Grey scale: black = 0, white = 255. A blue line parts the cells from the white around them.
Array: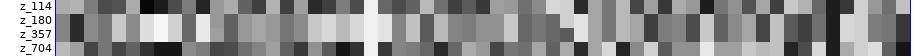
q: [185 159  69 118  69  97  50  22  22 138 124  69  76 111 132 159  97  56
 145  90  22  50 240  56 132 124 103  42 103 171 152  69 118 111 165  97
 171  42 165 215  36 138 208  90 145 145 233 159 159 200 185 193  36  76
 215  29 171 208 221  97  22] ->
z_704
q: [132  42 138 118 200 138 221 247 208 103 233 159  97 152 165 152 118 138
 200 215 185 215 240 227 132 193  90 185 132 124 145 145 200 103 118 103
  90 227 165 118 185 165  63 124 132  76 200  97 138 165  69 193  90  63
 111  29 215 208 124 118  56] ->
z_357
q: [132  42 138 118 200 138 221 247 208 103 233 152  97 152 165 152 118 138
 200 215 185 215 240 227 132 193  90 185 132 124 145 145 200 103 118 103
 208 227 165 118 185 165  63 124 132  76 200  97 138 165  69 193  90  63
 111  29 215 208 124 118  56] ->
z_180

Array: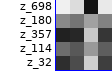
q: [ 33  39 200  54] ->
z_357
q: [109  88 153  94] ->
z_114
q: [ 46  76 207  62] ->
z_32
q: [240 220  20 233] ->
z_698
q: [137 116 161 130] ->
z_180

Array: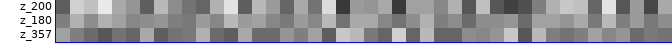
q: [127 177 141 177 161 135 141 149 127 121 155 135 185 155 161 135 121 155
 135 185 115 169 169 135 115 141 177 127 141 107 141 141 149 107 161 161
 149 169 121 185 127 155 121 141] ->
z_180
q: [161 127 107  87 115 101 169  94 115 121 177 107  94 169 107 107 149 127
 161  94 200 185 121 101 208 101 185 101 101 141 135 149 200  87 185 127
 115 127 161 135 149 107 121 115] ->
z_357
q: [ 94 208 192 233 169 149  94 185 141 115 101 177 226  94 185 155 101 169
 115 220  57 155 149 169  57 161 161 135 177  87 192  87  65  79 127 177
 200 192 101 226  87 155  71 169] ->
z_200

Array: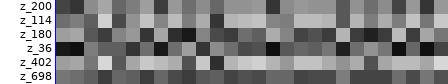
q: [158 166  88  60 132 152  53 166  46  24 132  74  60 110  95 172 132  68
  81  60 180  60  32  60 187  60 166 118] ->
z_180
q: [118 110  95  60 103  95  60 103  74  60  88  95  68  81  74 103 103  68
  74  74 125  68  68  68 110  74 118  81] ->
z_698
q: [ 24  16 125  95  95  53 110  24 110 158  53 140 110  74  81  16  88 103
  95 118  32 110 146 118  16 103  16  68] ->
z_36

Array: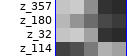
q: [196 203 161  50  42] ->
z_32
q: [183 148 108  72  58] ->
z_180
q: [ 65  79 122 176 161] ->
z_114
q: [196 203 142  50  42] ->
z_357

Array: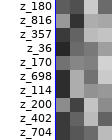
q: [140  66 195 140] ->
z_200
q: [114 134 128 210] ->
z_170
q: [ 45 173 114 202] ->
z_698

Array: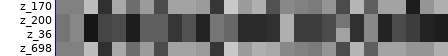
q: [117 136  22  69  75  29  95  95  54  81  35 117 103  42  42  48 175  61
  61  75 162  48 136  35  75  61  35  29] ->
z_36
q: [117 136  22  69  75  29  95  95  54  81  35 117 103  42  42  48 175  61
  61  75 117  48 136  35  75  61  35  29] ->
z_200

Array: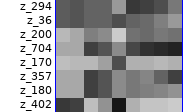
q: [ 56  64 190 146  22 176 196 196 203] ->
z_402
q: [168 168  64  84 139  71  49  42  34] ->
z_704
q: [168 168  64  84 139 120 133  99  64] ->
z_357
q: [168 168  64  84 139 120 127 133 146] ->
z_180

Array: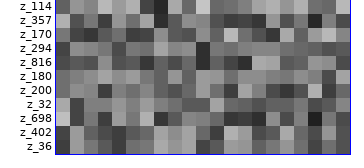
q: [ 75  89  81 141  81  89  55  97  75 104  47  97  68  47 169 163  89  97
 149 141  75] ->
z_816
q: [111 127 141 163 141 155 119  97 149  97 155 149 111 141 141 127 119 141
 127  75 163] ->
z_180

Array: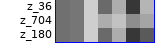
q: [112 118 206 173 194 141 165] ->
z_704
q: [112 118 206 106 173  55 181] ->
z_36
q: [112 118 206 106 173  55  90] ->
z_180

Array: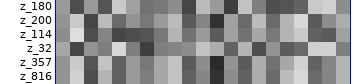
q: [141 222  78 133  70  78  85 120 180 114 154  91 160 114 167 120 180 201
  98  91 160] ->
z_114
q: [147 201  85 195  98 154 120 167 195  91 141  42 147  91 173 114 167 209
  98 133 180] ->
z_357
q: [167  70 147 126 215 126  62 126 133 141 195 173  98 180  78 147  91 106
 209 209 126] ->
z_32

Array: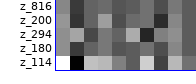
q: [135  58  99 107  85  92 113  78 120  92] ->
z_816
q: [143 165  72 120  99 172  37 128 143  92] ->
z_294
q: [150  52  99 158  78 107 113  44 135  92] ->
z_200

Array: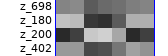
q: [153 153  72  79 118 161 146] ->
z_402
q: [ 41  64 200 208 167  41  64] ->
z_200

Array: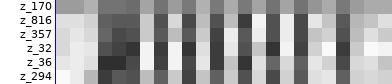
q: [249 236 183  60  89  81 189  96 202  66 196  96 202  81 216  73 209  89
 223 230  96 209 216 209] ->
z_294
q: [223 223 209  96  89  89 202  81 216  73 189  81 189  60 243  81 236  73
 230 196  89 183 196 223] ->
z_816

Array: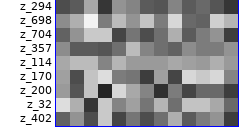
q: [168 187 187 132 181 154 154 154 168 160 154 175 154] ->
z_114
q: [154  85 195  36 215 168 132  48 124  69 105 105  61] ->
z_200
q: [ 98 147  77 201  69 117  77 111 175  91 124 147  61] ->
z_402
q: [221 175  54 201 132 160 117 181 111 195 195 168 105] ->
z_32

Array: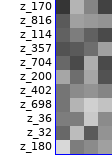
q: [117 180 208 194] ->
z_698
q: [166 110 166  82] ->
z_200
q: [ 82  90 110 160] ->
z_357

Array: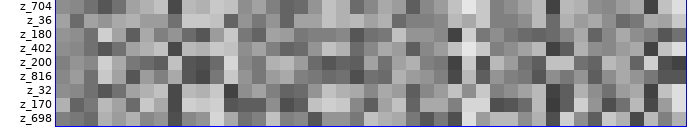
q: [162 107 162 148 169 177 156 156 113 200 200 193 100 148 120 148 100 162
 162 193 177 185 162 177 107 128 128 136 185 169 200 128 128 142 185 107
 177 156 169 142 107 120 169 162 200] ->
z_36
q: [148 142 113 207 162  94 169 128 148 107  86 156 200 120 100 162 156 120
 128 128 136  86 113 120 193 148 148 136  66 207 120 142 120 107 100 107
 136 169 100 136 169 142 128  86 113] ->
z_180
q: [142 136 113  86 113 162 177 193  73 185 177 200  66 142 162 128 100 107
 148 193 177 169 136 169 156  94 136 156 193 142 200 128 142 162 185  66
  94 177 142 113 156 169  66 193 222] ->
z_32
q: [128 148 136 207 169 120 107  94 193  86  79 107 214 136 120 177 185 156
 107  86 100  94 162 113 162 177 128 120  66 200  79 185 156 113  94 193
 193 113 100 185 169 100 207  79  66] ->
z_200
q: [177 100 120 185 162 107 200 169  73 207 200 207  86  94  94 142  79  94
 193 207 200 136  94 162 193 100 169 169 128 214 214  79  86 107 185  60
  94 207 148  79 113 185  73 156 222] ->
z_170

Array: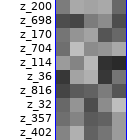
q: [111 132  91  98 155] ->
z_357
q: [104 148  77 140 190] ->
z_32
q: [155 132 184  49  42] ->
z_114
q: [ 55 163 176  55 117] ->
z_36

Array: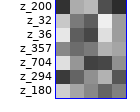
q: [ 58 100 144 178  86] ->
z_294
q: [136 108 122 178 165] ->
z_357

